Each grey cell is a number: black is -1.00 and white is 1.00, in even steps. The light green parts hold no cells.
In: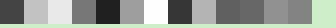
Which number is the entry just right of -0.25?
-0.19
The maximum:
0.99
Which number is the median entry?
0.03

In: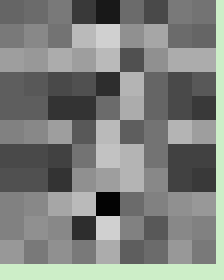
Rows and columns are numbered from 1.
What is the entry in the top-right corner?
-0.10
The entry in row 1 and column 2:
-0.16
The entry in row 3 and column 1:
0.24
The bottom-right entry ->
-0.05
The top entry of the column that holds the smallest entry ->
-0.81
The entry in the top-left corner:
-0.21
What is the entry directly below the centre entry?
0.52
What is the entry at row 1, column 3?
-0.05
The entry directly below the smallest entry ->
0.63
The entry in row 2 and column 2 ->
0.07
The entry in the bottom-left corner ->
0.19
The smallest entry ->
-0.98
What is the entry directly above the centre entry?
-0.16
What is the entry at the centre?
0.46
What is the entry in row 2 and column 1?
-0.05
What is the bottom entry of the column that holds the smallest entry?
0.35
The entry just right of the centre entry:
-0.26
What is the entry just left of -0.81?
-0.55

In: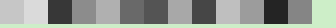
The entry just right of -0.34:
0.32
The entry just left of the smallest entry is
0.22
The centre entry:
-0.34
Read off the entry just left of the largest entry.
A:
0.55

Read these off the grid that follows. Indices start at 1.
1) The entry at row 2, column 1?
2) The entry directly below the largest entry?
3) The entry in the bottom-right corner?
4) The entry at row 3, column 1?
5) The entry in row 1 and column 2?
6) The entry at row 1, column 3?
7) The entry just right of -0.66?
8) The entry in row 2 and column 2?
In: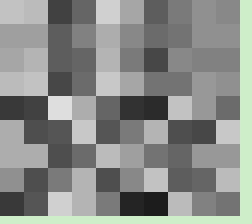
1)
0.25
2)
-0.33
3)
-0.10
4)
0.30
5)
0.47
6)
-0.49
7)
0.52
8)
0.25
